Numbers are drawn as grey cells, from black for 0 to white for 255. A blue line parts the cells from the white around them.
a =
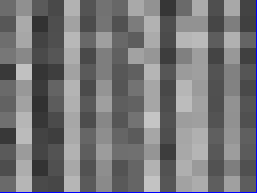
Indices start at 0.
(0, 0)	108
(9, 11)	168
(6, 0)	98
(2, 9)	171
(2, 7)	104
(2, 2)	67
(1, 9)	178
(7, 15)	80
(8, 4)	170
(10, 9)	178
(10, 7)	83
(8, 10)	78
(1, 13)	70
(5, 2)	59
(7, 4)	167
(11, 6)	138
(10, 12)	154
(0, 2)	90
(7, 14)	145
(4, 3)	62
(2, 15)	100
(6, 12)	162
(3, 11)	128
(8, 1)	187
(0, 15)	67
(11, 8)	101
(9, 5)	94
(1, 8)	124
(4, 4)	162
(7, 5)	77
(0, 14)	168
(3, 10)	61
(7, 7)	86
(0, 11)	106
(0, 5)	84
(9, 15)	91
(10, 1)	173
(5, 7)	85

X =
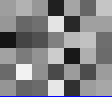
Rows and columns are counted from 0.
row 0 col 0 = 158
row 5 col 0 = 148
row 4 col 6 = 156
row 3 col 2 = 147
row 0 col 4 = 165
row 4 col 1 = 242
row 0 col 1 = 177
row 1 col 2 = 111
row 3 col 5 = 175
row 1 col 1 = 103
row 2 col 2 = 80
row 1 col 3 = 229
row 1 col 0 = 152

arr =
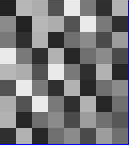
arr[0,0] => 34
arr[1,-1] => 47
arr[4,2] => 82
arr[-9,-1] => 178
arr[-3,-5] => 121
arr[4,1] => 173
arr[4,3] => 234
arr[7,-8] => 178
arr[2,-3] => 139
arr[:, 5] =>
[121, 234, 139, 111, 47, 38, 178, 157, 75]
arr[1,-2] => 121
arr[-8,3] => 173
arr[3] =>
[234, 121, 47, 178, 38, 111, 139, 75]
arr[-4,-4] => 178
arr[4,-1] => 38
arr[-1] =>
[47, 178, 38, 111, 139, 75, 157, 112]
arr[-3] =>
[173, 82, 234, 121, 47, 178, 38, 111]
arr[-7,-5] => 38
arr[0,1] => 183
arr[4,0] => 183

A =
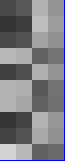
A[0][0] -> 73
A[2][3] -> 144
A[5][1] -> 175
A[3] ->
[184, 176, 98, 116]
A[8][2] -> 169
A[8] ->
[66, 83, 169, 145]
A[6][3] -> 112
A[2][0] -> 72
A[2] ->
[72, 82, 163, 144]
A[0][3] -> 148
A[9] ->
[210, 184, 97, 105]
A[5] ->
[179, 175, 88, 114]

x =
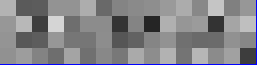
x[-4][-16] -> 179
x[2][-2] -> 145
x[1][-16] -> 151
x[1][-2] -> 165
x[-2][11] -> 112
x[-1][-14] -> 131
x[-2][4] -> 118
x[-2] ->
[148, 88, 93, 151, 118, 118, 141, 86, 98, 133, 146, 112, 106, 107, 145, 135]
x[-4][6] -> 105
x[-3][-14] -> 62
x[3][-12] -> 164
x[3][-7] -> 141
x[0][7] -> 132
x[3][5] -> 112
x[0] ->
[179, 90, 92, 147, 147, 173, 105, 132, 138, 142, 154, 172, 136, 197, 128, 151]
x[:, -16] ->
[179, 151, 148, 145]

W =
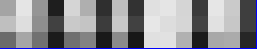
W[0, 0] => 164
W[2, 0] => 107
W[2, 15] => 38
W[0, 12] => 58
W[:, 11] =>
[213, 214, 177]
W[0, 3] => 30
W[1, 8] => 65
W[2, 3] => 27
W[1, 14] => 199
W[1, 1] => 222
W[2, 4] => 112
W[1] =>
[191, 222, 143, 65, 201, 196, 60, 200, 65, 231, 221, 214, 66, 225, 199, 62]
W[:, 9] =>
[224, 231, 224]
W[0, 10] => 229

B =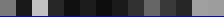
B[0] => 121
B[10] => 57
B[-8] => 13
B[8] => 49
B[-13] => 25

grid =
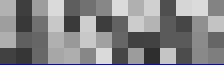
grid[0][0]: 178
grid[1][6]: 61
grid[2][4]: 153
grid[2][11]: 90
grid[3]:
[65, 54, 104, 167, 174, 135, 218, 70, 156, 46, 197, 76, 137, 126]
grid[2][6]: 161
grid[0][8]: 176
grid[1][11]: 70
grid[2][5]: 200
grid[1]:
[158, 56, 113, 200, 58, 206, 61, 98, 204, 180, 90, 70, 144, 195]
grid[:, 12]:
[219, 144, 139, 137]
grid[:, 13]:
[131, 195, 102, 126]
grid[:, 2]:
[157, 113, 102, 104]
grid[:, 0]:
[178, 158, 175, 65]
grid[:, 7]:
[219, 98, 102, 70]

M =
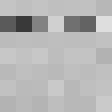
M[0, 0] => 196
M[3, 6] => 178
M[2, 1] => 189
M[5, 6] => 194
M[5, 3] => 201
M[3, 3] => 189
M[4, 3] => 185
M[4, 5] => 188
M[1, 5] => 99
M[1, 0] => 90
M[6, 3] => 190
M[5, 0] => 193
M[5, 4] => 184
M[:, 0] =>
[196, 90, 187, 199, 185, 193, 179]
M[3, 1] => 194
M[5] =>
[193, 186, 187, 201, 184, 191, 194]
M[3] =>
[199, 194, 199, 189, 195, 195, 178]
